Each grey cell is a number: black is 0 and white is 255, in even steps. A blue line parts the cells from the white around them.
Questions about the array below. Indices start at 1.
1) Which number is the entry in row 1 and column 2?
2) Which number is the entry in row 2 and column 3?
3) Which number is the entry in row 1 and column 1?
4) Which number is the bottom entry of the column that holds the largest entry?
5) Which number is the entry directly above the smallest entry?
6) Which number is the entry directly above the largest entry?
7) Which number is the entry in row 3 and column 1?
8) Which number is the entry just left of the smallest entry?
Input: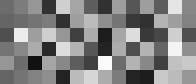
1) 124
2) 116
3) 108
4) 172
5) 172
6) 35
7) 79
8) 108

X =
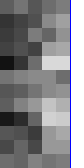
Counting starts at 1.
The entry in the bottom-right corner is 124
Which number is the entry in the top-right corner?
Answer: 124
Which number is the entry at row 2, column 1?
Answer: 52
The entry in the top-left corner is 94
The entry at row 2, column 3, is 80
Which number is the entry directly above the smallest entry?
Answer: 66
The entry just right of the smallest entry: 52
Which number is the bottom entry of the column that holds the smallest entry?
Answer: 109
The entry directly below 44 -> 80
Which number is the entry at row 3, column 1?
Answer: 59
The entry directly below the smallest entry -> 116
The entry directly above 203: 176
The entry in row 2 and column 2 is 66
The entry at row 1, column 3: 86

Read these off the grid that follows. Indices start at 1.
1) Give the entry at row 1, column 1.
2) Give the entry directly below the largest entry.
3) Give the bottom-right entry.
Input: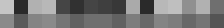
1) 197
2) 138
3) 84

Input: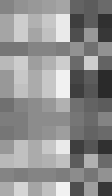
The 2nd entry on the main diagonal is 205
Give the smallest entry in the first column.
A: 112
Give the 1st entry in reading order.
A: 132
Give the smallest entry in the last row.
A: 55
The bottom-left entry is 171
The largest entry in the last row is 241
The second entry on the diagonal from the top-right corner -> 92
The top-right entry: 106
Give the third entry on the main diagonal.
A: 165
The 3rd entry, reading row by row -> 152
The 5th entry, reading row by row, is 165
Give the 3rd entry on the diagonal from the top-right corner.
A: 78
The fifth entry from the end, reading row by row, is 192
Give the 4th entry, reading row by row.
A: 158

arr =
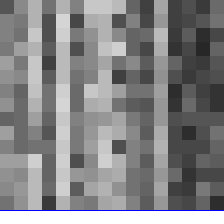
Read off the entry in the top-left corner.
85
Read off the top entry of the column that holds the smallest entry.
58
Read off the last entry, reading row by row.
45
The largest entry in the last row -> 186
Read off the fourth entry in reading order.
114
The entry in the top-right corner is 106
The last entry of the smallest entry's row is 100
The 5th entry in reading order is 178
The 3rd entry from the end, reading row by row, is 71
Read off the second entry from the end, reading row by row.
100
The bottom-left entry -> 114
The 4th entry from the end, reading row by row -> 79
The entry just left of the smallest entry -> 71
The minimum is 39
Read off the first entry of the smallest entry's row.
121
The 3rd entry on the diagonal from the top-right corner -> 92

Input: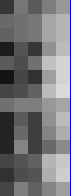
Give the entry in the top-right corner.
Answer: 152
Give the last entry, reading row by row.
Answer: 158
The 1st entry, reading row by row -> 55
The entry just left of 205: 173
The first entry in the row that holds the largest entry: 69
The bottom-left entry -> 69
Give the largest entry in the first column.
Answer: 112
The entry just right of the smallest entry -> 69
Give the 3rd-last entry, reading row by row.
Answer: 97
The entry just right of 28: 84
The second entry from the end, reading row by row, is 132
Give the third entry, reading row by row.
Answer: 91
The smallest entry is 20
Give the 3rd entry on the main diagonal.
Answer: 119
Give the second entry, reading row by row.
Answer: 119
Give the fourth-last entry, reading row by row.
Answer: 125
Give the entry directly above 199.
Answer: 138
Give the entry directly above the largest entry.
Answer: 211

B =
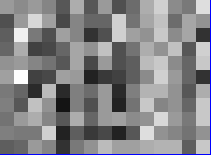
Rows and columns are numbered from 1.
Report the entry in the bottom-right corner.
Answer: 200
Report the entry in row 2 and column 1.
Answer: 80
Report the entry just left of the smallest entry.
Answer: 146
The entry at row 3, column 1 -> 94
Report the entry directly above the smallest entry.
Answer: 42
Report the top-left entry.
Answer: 154
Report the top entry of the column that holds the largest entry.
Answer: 139
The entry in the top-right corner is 222
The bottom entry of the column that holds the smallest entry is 50
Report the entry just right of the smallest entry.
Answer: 127
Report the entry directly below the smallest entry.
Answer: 87
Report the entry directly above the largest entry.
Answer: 154
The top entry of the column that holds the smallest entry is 87
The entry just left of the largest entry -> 160
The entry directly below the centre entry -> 154
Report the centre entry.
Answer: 57
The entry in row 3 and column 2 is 240
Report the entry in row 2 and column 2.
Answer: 154
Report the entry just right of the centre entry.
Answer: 65
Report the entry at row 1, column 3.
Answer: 154
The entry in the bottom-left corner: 94
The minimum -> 20
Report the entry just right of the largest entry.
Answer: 65
